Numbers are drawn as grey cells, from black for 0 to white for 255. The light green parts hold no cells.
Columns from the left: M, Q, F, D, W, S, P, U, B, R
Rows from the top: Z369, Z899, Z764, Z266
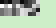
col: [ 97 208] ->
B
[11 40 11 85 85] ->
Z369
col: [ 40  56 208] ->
P
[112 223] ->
Z899
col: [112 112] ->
M
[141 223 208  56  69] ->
Z266
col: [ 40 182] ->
Q

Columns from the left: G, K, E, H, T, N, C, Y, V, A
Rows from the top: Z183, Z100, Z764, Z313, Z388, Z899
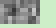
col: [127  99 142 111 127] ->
K
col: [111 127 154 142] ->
T
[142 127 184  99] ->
Z313
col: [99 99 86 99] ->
A
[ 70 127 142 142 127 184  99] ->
Z313
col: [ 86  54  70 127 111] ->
H

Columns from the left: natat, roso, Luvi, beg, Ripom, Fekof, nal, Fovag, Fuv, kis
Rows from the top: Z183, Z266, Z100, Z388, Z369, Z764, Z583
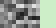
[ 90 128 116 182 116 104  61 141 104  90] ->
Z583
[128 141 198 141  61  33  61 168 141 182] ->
Z388

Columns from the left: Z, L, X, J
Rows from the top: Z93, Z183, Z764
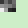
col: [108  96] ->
J
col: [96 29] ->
J
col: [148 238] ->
Z
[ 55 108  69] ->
Z93

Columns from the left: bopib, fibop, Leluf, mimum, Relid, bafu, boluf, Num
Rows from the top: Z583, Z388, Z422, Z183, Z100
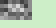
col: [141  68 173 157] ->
fibop
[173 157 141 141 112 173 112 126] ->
Z100
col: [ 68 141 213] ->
bafu
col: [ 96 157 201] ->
mimum
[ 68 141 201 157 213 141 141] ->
Z422
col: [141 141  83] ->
Num
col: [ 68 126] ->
bopib

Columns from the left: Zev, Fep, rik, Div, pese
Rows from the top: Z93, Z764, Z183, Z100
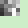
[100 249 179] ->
Z100
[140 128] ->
Z764
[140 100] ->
Z93
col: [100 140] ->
Fep
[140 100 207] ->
Z93
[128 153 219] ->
Z764

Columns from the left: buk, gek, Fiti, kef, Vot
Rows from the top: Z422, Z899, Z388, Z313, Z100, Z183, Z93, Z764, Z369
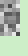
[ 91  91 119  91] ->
Z313
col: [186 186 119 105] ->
buk
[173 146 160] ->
Z388

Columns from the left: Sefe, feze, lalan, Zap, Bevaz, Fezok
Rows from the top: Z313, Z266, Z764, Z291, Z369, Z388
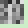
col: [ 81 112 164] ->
feze
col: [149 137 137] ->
Zap
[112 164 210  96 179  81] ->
Z764
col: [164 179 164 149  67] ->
Bevaz
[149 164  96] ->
Z266

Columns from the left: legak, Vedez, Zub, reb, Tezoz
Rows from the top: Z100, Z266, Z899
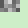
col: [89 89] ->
legak
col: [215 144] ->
Zub
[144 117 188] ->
Z266

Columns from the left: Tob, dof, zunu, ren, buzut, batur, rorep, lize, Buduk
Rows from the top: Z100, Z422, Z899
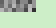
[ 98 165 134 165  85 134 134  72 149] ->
Z100
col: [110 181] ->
Tob
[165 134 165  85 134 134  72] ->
Z100
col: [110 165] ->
zunu
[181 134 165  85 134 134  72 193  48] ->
Z899
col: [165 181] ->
ren

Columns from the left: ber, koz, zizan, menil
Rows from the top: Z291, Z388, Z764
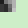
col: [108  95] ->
zizan
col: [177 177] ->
menil
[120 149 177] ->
Z291
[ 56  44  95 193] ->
Z764

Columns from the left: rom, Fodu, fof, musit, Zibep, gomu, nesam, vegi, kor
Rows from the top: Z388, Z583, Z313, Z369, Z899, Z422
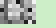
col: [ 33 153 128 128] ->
rom
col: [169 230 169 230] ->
fof
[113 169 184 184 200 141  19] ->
Z313
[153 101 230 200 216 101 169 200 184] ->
Z369
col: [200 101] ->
gomu
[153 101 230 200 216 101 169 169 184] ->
Z583

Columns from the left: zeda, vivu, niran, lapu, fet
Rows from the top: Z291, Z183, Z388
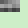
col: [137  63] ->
lapu
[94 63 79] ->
Z388
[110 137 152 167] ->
Z291
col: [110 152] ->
vivu
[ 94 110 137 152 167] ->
Z291
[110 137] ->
Z291

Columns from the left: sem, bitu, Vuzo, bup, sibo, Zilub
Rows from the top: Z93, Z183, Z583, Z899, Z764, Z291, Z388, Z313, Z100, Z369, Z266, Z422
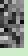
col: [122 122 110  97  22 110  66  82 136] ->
Vuzo
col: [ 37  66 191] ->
bitu
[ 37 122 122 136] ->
Z183
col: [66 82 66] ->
sem
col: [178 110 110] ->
Zilub
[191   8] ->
Z313
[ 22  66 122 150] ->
Z583

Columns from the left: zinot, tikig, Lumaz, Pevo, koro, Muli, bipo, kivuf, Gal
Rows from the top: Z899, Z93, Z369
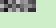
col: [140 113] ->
Muli
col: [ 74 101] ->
Gal
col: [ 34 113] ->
tikig

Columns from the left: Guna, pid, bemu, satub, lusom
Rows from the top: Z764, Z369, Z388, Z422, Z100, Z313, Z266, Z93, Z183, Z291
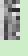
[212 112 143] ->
Z100
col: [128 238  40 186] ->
lusom
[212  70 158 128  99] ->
Z266

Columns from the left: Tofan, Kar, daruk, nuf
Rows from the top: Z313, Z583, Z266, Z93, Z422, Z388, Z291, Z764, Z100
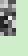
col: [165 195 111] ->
Tofan
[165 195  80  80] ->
Z313

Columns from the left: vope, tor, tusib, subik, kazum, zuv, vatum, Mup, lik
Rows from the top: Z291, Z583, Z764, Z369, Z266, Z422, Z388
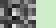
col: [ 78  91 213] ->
lik
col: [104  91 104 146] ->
zuv

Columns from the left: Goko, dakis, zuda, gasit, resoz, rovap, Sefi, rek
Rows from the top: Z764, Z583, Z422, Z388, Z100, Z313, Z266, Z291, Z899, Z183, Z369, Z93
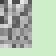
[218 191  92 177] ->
Z93
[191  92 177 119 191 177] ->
Z93

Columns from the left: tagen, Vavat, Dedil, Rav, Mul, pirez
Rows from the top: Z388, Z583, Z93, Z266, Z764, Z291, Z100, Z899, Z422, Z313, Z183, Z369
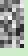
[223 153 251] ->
Z764
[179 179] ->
Z369
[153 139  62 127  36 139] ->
Z422
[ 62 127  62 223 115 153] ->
Z93
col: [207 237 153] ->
Rav
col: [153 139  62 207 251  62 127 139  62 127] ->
Dedil

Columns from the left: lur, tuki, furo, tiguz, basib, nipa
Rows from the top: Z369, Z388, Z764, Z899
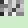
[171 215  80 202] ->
Z388
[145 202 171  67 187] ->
Z764

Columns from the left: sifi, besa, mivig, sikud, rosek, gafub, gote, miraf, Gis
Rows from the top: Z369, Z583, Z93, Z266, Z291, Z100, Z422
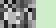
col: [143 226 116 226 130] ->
rosek
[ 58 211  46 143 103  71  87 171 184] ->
Z583
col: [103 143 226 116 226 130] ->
rosek
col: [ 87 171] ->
Gis
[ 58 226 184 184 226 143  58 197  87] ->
Z266
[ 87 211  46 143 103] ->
Z93

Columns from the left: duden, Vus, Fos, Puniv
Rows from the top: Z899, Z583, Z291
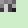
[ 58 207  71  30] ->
Z291
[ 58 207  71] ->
Z291
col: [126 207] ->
Vus
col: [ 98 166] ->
Puniv
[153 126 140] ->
Z899

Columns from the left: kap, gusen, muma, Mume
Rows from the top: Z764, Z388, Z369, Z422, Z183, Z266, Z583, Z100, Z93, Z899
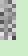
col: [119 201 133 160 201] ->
Mume
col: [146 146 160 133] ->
gusen
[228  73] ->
Z899
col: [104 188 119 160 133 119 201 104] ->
muma
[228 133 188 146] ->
Z93

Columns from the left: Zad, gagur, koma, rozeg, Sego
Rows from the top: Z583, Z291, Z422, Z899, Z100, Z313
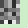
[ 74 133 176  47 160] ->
Z899
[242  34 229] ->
Z313
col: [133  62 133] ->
gagur
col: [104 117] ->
Sego
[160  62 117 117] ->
Z422

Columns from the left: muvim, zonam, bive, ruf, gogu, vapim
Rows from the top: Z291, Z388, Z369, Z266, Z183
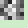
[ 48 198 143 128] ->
Z183
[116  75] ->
Z388

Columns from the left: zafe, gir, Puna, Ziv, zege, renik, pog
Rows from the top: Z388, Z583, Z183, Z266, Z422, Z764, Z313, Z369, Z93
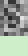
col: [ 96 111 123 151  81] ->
zafe
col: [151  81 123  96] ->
zafe
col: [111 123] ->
zafe
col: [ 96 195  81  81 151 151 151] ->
zege
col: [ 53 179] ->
Puna
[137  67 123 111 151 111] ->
Z93
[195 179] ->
Z369

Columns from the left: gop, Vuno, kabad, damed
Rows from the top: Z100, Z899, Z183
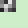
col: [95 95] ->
damed
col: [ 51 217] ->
Vuno

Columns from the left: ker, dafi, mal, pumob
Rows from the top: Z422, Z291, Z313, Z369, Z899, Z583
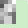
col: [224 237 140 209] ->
mal
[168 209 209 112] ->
Z899
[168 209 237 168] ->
Z313
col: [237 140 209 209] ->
mal
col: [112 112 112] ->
pumob
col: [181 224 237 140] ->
mal

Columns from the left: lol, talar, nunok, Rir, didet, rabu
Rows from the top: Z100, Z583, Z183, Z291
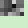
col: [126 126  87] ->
lol
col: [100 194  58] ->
rabu
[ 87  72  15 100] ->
Z583

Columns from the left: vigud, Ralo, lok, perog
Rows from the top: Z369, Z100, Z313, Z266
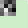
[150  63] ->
Z100
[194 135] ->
Z266
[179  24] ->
Z100
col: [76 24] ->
Ralo
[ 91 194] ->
Z266
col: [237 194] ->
Ralo
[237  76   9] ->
Z313

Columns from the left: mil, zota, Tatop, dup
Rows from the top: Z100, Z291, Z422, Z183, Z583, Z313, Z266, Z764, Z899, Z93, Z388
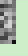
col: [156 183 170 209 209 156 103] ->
Tatop
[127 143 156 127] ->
Z422
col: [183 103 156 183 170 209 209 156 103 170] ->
Tatop
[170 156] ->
Z93
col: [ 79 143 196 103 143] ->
zota

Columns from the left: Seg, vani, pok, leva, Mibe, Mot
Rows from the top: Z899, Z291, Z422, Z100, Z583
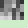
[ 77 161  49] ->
Z100
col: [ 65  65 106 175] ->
Seg
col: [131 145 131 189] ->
pok
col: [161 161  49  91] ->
Mot

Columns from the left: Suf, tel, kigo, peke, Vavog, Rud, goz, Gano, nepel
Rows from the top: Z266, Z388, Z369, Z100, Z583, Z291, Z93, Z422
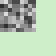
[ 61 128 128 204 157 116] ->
Z369
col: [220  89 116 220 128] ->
tel

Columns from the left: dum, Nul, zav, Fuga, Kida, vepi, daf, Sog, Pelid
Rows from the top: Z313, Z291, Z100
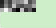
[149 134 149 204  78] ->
Z313
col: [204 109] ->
daf

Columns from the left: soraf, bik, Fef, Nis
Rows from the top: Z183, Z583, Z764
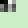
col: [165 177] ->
Fef
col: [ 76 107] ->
Nis

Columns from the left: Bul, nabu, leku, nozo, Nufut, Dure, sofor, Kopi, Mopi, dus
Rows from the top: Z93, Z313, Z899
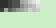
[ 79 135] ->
Z313
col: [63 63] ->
leku
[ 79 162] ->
Z93
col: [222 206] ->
dus
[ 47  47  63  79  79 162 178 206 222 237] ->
Z93

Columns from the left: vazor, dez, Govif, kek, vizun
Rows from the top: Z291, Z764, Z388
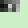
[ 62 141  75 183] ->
Z388
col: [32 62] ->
dez
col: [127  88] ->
kek
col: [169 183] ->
vizun
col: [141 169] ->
vizun

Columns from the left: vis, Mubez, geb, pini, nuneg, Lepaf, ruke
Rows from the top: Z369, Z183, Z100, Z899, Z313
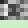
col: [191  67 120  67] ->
geb
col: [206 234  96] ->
Mubez
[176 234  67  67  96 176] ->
Z183
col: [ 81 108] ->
nuneg

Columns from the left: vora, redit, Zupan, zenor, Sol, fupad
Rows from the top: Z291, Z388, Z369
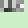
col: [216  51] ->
redit
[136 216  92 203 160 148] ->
Z291
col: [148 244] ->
fupad
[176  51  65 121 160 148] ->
Z369

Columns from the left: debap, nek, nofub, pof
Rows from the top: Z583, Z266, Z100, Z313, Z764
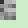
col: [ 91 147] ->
debap
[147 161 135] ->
Z266

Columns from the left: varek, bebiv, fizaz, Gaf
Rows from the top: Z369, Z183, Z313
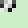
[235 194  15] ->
Z183
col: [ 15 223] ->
Gaf
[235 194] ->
Z183
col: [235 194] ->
fizaz

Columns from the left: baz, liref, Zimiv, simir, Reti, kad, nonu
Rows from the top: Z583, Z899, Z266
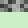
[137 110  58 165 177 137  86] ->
Z266
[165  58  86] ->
Z583
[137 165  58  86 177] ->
Z583
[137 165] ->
Z583
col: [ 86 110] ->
liref
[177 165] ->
Z899

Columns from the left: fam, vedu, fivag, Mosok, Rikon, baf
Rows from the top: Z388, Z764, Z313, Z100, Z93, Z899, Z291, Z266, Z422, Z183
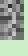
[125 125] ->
Z899
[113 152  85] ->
Z313
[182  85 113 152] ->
Z291

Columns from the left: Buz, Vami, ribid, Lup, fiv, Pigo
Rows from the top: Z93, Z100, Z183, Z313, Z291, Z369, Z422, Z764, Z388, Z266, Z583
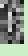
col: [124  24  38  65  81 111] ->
Lup
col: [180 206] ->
ribid
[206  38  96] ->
Z764
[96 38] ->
Z388
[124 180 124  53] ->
Z369
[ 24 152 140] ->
Z422

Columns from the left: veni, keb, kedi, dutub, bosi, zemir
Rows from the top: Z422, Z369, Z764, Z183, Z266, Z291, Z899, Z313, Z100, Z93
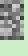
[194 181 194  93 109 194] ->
Z313
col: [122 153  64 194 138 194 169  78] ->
veni
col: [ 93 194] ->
dutub
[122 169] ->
Z422
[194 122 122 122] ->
Z183
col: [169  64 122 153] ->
veni

